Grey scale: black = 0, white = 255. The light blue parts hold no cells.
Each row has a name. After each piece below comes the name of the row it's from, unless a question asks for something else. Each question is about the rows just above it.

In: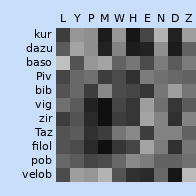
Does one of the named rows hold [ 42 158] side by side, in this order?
no
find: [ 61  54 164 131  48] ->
zir
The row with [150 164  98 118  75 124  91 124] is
baso
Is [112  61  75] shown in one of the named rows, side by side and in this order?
yes
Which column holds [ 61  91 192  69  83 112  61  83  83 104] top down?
L

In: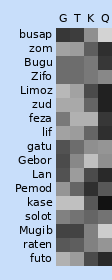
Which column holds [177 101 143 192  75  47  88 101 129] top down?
K
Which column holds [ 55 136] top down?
Q
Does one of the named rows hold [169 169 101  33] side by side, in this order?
yes
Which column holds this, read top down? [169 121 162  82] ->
G
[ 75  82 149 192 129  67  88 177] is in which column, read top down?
G
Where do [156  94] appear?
zom

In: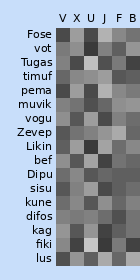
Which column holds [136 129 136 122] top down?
X
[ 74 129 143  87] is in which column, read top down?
V
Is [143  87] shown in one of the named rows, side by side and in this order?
yes
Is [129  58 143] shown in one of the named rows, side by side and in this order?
no
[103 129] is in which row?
kune
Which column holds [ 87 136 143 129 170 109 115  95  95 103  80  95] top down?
F
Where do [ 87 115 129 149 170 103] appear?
Zevep

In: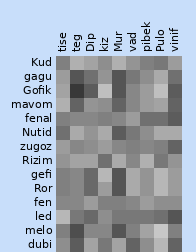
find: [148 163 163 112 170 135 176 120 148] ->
Rizim
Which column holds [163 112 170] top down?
Pulo
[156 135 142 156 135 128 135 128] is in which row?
zugoz
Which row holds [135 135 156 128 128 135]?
fen
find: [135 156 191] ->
Gofik
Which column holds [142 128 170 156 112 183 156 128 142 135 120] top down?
kiz

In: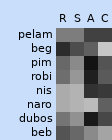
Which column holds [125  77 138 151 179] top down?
S
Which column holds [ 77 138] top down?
S
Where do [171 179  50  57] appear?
nis

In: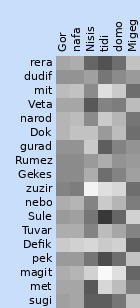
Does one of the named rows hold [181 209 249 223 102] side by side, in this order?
yes
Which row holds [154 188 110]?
Dok
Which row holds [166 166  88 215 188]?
met
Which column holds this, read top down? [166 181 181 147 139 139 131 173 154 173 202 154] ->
Gor

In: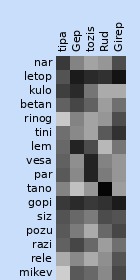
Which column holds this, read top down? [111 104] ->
tipa
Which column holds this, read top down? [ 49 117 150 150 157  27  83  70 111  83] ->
Girep
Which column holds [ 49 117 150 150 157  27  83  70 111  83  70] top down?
Girep
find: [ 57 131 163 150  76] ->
nar

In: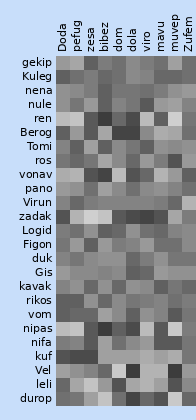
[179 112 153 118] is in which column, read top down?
pefug
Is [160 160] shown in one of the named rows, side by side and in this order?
yes

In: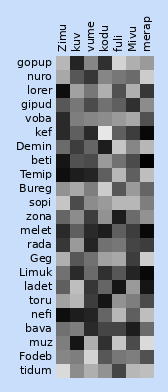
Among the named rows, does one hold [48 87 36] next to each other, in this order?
yes
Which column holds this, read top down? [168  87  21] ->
fuli

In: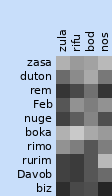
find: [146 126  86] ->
rimo
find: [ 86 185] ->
rurim
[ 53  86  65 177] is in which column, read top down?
zula

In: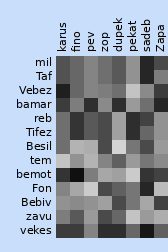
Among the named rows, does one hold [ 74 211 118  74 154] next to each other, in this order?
yes
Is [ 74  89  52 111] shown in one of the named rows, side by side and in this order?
no
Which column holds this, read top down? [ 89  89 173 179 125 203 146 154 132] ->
pev

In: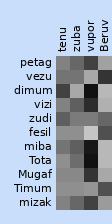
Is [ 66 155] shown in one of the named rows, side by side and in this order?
yes
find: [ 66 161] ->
petag
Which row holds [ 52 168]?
Mugaf
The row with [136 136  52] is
Mugaf
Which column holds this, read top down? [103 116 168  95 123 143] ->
zuba

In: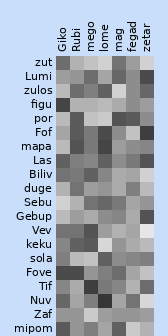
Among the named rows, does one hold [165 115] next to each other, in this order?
yes
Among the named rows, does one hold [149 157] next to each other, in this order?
yes

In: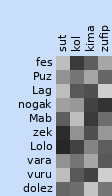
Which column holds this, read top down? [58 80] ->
kima
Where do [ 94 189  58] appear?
Mab
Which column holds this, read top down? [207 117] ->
zufip
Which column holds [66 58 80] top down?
kima
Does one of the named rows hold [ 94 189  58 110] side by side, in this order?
yes
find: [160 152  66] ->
nogak
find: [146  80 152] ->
zek

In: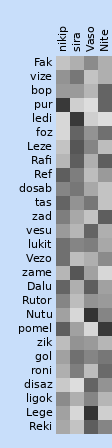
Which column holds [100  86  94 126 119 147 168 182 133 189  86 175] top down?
sira
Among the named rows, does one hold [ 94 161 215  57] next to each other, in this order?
yes
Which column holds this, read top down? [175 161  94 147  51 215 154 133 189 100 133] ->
Vaso
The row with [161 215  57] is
pomel
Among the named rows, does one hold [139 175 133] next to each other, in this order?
yes

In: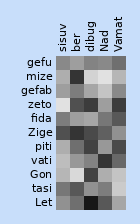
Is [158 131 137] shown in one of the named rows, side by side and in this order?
yes
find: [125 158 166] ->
fida
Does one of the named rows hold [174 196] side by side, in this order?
yes
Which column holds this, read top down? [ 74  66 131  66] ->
dibug
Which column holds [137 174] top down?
sisuv
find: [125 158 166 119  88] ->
fida
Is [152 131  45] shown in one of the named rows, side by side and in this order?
no

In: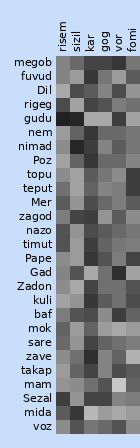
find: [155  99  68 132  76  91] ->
takap
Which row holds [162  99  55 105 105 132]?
Poz
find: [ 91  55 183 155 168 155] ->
mida
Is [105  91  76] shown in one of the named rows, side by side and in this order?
no
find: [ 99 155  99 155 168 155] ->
mok
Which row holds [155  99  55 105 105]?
nem
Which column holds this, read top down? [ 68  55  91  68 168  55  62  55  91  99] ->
kar

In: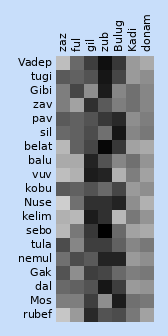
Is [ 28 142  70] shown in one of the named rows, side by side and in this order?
no
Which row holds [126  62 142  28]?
Mos
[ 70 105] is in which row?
Gak

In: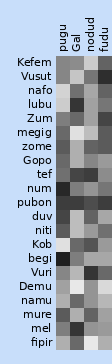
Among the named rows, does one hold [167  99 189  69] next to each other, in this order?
no
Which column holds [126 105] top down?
pugu
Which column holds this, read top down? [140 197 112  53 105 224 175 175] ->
Gal

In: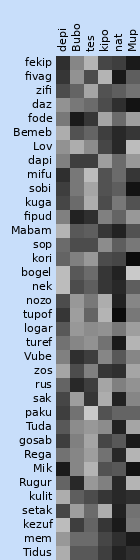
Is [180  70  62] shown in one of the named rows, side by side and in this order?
yes
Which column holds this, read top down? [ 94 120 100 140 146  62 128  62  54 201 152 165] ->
tes
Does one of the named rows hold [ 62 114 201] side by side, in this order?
yes
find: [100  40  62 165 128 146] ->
rus
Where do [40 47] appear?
kulit

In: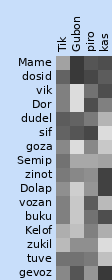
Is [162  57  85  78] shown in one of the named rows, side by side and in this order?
yes
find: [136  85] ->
gevoz
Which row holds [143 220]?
zukil

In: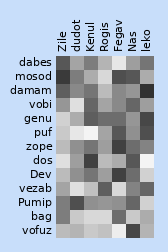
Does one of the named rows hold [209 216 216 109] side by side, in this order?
no
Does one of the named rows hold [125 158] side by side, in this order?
no

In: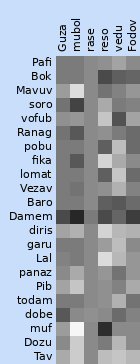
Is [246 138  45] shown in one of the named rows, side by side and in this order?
yes
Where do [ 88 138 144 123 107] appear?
Ranag

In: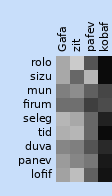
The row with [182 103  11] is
tid
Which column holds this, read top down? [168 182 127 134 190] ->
zit

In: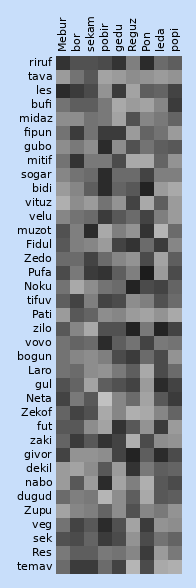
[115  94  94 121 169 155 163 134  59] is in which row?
bufi
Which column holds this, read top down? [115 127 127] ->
bor
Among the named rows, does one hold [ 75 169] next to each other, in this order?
yes

